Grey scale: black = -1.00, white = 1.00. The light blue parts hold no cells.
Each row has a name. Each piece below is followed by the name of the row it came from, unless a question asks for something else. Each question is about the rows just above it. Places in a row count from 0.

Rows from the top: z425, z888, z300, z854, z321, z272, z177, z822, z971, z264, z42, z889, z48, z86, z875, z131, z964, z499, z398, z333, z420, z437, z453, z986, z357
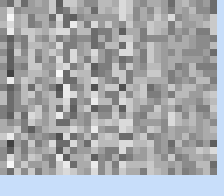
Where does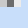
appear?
z854
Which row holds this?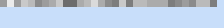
z889

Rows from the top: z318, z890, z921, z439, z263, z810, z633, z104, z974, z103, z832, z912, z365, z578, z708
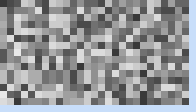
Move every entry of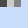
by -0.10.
[-0.52  0.50 -0.08]
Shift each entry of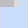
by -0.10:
[0.38 0.38 0.62]
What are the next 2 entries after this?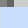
[ 0.48 -0.11]

